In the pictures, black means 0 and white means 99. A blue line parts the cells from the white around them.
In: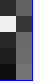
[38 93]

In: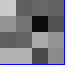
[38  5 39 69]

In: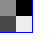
[ 0 28]

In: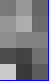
[40 67 55]

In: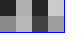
[79 26]

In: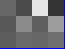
[20 37 41]
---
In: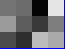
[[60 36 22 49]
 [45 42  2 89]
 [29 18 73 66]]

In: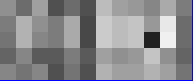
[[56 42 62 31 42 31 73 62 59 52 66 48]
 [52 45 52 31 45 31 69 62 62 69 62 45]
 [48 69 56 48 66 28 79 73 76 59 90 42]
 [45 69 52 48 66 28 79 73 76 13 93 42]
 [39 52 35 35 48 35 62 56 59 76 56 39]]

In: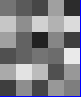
[[77 55 81 69 85]
 [66 88 73 31 59]
 [62 38 13 52 24]
 [45 35 27 62 17]
 [31 38 45 42 91]
 [24 55 27 59 49]]

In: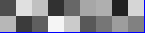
[[71 23 37 95 79 34 46 61 50]
 [30 87 75 19 40 65 68 13 83]]

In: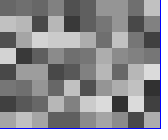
[[82 22 37 54 43 46 67 54 50 46]
 [75 71 28 71 22 37 46 58 28 50]
 [64 75 64 37 37 54 64 54 28 67]
 [46 43 58 40 75 31 58 67 75 19]
 [40 43 40 50 31 37 58 58 43 75]
 [31 64 82 79 79 67 43 75 46 25]
 [28 61 61 28 34 50 71 40 71 85]
 [25 34 40 71 50 79 85 19 85 25]]

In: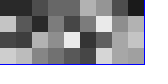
[[80 73 52 44 34 27 83 65 62]
 [76 34 16 48 27 48 91 55 69]
 [27 24 69 55 91 20 37 65 76]
 [16 16 30 40 40 69 58 30 10]]
